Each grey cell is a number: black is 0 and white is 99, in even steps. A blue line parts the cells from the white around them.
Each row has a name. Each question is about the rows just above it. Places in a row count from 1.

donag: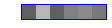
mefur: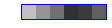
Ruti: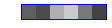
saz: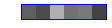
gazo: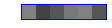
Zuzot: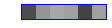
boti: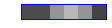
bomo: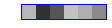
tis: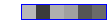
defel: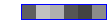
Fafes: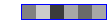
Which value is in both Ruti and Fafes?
[79]
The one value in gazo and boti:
[26]
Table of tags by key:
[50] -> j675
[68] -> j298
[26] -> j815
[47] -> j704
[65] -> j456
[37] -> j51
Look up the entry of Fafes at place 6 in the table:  j456

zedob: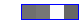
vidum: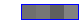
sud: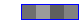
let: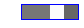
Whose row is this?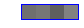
vidum
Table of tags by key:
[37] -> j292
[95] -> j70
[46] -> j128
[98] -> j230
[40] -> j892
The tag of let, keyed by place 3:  j230
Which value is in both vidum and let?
[46]

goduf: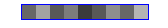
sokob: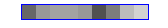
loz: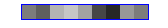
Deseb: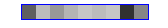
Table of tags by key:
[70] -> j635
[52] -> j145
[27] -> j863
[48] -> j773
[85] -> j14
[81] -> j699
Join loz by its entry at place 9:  j773
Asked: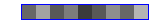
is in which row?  goduf
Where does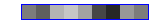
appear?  loz
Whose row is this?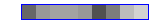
sokob

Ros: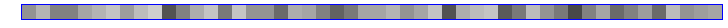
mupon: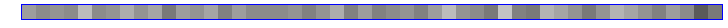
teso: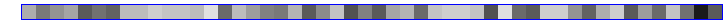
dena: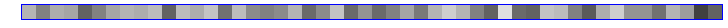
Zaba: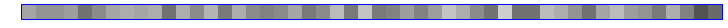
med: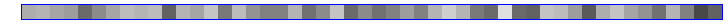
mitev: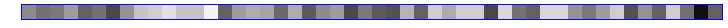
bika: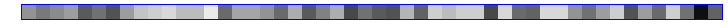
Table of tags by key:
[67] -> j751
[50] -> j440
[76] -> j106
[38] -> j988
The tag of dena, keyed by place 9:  j751
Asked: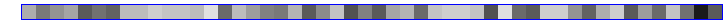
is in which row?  teso
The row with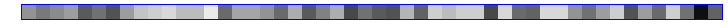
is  bika

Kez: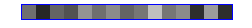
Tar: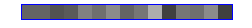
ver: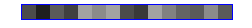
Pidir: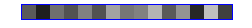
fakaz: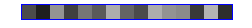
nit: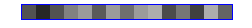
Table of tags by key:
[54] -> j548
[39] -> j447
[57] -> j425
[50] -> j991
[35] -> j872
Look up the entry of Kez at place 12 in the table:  j548
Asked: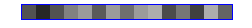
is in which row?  nit
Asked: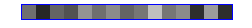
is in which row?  Kez

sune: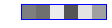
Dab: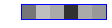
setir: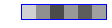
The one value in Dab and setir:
[59]
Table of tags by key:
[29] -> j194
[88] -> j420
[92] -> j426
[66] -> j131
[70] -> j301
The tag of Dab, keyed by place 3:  j131

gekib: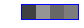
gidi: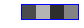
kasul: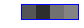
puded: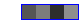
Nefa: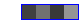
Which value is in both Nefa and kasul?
[44]
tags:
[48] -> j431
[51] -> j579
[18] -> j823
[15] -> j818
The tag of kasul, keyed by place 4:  j579
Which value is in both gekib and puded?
[48]
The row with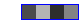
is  gidi
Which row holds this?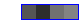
kasul

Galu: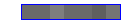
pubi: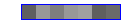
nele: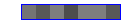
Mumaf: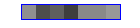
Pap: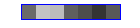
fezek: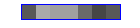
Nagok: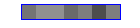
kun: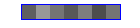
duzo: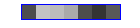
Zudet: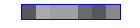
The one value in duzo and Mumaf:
[30]
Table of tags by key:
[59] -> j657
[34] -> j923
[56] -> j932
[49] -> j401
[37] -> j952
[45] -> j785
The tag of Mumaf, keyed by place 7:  j657
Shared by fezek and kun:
[34]
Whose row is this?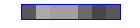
fezek
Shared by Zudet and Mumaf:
[53]
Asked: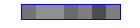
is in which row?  Nagok
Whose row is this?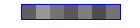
kun

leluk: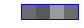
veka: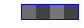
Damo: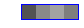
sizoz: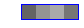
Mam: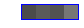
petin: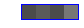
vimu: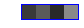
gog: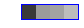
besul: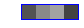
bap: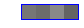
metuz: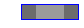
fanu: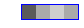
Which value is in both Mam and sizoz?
[46]
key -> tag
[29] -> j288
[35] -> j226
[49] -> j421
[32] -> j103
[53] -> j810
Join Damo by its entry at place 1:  j103

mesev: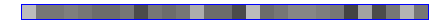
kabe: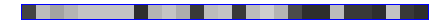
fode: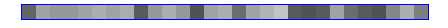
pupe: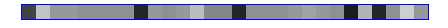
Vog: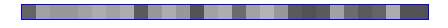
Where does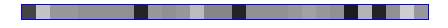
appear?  pupe
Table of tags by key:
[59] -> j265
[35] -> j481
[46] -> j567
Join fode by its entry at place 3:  j265
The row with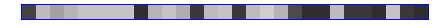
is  kabe

